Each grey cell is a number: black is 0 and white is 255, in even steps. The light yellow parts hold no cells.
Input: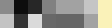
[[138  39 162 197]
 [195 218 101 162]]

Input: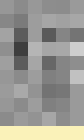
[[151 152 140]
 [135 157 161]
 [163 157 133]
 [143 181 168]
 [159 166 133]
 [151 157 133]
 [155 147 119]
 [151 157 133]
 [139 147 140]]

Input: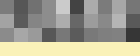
[[124 113 203 171 167]
 [163 133 173 156 181]
 [139 154 120 121 129]]

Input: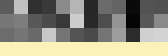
[[ 91  48 139  39 100  83]
 [119  88  56  40 148  88]
 [108 105 117  74 157 208]]

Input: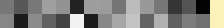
[[119 120 146 158 117 153  54   3]
 [134 139  66  28 167  98  96 113]]

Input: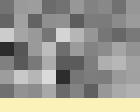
[[115 157 114 130 113]
 [101  99 145 124 139]
 [204 153 212 150 103]
 [ 44 154 110 131 165]
 [128 121  91 126 183]
 [157 182  45 125 154]
 [112 140 106  96 169]]

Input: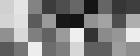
[[208 131  78  20  54]
 [212  91  24 147  78]
 [144 127 155  51 150]
 [ 89 237 126  95 158]]
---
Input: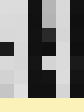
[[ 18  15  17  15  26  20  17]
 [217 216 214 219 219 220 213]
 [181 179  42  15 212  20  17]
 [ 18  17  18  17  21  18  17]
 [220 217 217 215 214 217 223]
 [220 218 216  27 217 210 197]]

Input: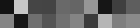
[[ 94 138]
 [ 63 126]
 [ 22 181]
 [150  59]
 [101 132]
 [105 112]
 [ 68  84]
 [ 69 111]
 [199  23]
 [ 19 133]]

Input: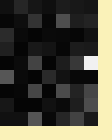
[[ 21  35  17  26 241   8  70  77  25]
 [ 24  30   6  28  56   8  35  30  66]
 [ 28  78   9   7  29  18  75  10  38]
 [ 15   8  10  20   5  42   5  17   9]
 [ 22  51   5  25  67   5  70   5  84]
 [ 38  14  10   5  11  10   7   5  17]
 [ 16   7  43  32   5  86   5  23  17]]

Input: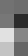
[[109  43 134 102]
 [114 119 225 195]]

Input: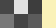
[[ 61  91]
 [226  69]
 [ 70 120]]

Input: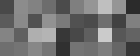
[[ 43 128  99  54]
 [149  65  87 102]
 [191 111 203 126]
 [149  75  95 112]
 [127  81  72 116]
 [ 75 122  55  48]
 [109 146 180 117]
 [130  81 175 135]
 [140 138  96 116]
 [ 73  91 132 111]]
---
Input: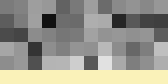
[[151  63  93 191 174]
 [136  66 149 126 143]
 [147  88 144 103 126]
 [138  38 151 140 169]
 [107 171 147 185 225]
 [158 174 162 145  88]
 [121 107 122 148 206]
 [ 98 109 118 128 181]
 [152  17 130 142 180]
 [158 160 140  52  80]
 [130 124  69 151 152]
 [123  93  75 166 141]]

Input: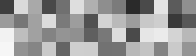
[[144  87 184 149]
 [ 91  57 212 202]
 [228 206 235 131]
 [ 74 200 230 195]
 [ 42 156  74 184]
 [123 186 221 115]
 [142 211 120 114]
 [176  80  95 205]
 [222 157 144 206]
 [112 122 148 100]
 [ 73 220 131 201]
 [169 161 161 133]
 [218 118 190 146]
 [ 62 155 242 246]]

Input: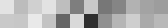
[[157 184]
 [163 170]
 [178 206]
 [133 181]
 [119 144]
 [201  47]
 [126 217]
 [190 101]
 [226 195]
 [208 233]
 [188 199]
 [227 201]]

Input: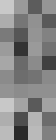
[[149  89 130 114  64 138 144 163 108 128]
 [ 92 145 148 154 139 115 144  90 181 186]
 [154 118  86  51 106 109 140 164  78  42]
 [201 173 122 155 167 139 147 200 174 187]]

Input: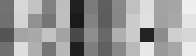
[[238 228 213 234]
 [165 168 206 166]
 [163 162 141 155]
 [221 224  35 231]
 [192 203 203 185]
 [136 135 176 136]
 [ 94  93 105  96]
 [122 130 142 126]
 [ 32  26  72  31]
 [190 191 163 183]
 [129 117 195 118]
 [194 145 169 175]
 [215 212 164 221]
 [114 112  85 113]]

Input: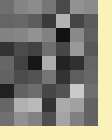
[[138  91  96  88 101 104 111  98  99]
 [146  69 137 153  48  94 202 161 128]
 [ 73 179  18  71  35  51  83 170 164]
 [118  58 130 112 173 117  71  51  79]
 [140  93 146  66  23  83 109 185 130]
 [132 103 134  75  66  76  98 177 145]
 [111 101 130  51 102  98  33 102 112]]
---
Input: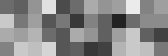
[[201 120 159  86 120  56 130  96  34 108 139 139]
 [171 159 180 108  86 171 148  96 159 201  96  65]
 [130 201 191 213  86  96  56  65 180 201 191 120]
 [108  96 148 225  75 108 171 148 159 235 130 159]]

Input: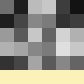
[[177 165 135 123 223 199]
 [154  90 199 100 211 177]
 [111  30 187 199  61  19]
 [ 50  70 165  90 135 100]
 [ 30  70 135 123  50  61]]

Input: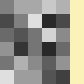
[[223 157 157  84  64]
 [147  53 117  41 106]
 [128 168 168 200 177]
 [117 177 138  94 147]
 [106  84 117 211 138]
 [ 73 128 223  41  73]]

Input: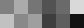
[[193 137 159  62  94  18]
 [128 171 117  82 106 217]]

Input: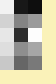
[[242  24  14]
 [231  45 253]
 [222 142 166]
 [210 132 154]
 [200 102 121]]

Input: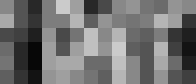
[[169  84  52 125 125 181  95 148 125 116 125 181 159  52]
 [136  84  40 125 203 159  40  73 136 148 116 107 148 136]
 [116  40   7 159 169 169 107 107 192 136  84 169 107  31]
 [107  40   7 159  84 159 192 148 203  95  84 181  64  19]
 [ 95  52  19 148 159 136 116  95 181 136  84 148  84  64]
 [ 73  64  31 148  73 116 192 136 181 107  95 125  52  31]]
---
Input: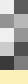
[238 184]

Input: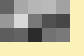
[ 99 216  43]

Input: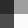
[ 43 251]

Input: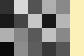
[49 69 89 56]

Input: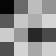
[  5 199  39 206]

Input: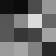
[ 16 140  67  39]

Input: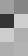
[159 207]

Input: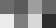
[108 126]
